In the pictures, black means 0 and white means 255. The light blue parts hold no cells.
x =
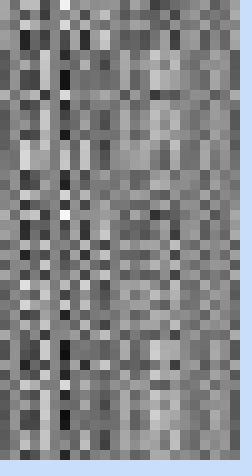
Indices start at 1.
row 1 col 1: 166
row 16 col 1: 116
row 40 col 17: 165
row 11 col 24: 114
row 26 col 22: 136
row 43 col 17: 172
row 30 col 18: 177
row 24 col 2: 141
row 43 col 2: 148
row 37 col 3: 35
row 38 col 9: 124
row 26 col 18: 69
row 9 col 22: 164
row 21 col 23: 117
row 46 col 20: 131
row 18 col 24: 133
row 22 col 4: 196
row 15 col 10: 104
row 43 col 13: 157
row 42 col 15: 129
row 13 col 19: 127
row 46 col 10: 126
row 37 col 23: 104
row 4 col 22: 133
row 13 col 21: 136
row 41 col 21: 141
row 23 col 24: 151
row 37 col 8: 162
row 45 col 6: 124
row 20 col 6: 123
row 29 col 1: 105
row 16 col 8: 104
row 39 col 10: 126
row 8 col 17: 173
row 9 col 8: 122
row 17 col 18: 165
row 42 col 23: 141
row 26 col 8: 160
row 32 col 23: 130

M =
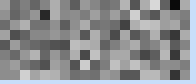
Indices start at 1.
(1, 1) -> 161
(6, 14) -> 113
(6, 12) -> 168
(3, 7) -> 93
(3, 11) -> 119
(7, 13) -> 161
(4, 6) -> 150
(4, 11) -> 127
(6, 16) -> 94
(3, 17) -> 158
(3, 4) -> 114
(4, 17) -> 90
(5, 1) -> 88
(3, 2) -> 151
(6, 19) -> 175
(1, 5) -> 132
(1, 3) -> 127
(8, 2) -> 142
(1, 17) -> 97
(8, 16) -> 185
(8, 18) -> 52
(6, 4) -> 179
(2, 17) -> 158
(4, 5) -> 135
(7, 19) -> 126
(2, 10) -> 159
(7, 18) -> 140
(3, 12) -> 109
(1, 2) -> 106
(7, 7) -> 144
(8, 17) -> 152
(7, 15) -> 159
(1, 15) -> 173
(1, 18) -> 10
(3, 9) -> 172

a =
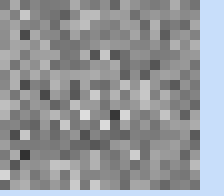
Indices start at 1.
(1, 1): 120
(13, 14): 125
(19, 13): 109
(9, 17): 116
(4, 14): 164
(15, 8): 105
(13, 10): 118
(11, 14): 152
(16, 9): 141
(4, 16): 167
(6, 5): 160
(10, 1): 162
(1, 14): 146
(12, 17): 195
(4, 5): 136
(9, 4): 129
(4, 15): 122
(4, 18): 143
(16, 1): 122
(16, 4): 137
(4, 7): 106
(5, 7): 119
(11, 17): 151
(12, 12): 55
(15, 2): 125
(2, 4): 139
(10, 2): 119
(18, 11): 139
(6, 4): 159
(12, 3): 141
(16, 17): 154
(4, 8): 161
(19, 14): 166
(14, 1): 137
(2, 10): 187
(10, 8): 88
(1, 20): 115
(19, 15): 164
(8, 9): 164

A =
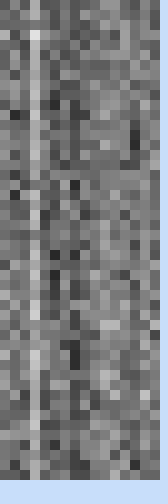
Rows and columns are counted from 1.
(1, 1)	85
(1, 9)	94
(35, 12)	124
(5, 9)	77
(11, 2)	128
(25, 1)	135
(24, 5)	100
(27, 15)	131
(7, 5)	109
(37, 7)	120
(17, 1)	124
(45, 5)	89
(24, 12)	102
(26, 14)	102
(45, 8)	90
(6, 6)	126
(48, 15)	101
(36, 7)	143
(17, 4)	153
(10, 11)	134
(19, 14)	127
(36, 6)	114
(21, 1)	107
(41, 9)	147
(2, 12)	137
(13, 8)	73
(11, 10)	119
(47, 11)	124
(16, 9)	147
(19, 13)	125
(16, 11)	113
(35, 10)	128
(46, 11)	155
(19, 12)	128
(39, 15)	112
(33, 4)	141
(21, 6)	72
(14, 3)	116

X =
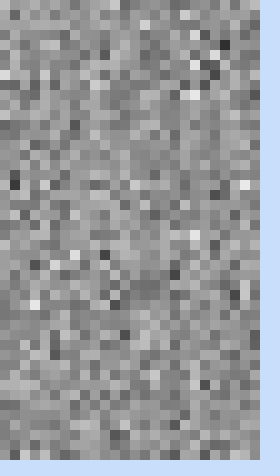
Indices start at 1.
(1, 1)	190
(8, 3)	175
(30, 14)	127
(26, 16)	137
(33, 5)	147
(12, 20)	165
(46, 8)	120
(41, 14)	165
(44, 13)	109
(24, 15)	153
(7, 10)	182
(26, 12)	158
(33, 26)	146
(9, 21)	83
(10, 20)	231
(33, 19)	134
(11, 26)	132
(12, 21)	138
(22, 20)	124
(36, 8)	128
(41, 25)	115
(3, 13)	138
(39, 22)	174
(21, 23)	151
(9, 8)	147
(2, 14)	158
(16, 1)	151
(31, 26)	141
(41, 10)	123
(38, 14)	131
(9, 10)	204
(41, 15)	151
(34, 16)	164
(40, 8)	181
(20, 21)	143
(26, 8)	221
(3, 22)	150
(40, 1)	154
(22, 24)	98

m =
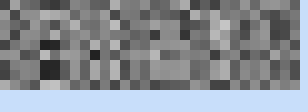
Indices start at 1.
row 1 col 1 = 66
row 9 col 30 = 140
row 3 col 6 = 79
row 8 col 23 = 173
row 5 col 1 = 67
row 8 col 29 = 121
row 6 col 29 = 117
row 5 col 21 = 98
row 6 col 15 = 144
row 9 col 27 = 91
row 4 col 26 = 135
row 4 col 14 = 97
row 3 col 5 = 117
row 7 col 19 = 152
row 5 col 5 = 34
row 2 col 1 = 153
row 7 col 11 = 122
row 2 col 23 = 119
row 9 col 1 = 172
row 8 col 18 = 149
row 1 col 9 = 123
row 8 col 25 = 138
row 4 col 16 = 58
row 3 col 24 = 134
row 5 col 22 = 143
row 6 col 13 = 129
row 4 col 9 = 144
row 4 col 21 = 114
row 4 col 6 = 171
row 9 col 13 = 138
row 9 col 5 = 186
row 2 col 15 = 84
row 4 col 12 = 121
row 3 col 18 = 144
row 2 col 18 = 89
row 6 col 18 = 106
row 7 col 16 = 153
